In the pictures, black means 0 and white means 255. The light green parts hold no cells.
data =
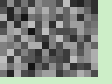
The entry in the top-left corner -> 59
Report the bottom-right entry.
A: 75
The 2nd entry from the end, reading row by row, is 142
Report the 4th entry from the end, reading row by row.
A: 116
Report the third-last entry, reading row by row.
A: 174
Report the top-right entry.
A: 47
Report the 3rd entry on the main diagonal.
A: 87
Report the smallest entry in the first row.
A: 35
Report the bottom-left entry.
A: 116
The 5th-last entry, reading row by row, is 101
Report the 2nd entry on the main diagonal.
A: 35
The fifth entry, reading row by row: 59
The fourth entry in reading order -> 116

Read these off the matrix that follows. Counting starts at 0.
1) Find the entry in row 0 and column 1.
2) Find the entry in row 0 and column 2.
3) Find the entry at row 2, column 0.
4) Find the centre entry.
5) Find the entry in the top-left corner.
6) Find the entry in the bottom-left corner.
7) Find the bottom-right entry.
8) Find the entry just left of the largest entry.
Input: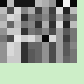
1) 188
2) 22
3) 159
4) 102
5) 8
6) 146
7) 117
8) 8

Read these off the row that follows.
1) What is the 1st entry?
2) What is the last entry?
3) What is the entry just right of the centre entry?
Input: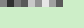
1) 132
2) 89
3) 145

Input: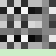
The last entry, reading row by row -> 73
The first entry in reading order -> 204
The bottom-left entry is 188
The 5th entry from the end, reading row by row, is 73
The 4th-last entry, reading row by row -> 175
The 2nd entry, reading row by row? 59
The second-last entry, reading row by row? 134
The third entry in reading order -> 204

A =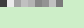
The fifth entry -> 179
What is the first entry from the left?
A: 61
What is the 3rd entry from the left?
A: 163

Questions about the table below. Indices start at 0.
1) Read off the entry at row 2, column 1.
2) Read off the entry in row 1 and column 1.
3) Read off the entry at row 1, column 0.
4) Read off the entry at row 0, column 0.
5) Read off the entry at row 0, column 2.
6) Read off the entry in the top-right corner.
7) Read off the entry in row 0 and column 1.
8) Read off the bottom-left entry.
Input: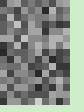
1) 178
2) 109
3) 122
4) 68
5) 164
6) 164
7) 151
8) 55

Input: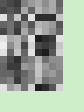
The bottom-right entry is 209
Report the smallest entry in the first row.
59
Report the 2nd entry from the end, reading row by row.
86
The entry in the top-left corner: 86
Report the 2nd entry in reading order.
72
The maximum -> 238
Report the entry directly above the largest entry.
225
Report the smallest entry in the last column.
86
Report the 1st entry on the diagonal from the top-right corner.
101
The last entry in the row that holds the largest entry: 196
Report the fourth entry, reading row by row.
129
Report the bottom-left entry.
225
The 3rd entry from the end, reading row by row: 45
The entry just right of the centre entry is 72
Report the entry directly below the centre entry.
225
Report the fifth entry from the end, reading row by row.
209
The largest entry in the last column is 225
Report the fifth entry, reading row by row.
154
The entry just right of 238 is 142
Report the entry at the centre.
209

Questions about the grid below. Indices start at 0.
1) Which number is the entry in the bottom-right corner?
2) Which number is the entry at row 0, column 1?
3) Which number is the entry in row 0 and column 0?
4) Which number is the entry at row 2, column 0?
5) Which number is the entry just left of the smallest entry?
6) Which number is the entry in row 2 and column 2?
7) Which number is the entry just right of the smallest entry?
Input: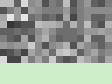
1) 165
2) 190
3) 190
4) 165
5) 178
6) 152
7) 69

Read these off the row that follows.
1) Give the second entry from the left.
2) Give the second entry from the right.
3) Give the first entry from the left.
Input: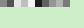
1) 84
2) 178
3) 136

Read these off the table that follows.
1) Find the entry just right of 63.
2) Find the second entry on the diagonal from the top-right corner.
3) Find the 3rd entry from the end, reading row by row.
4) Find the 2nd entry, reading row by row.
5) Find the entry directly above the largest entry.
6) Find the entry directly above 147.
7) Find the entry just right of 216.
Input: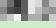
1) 93
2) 160
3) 173
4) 108
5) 63
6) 189
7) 135

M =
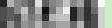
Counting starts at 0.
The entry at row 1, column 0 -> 78
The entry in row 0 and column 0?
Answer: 35
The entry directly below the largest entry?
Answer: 209
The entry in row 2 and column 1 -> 93
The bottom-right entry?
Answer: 209
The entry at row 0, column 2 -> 134
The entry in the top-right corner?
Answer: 250
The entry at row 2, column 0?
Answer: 78
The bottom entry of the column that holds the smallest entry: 121
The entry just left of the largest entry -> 121
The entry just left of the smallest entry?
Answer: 179
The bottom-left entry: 63
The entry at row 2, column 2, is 78
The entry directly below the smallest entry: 48
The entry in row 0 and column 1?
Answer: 179
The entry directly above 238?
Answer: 195
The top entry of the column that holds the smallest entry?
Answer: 93
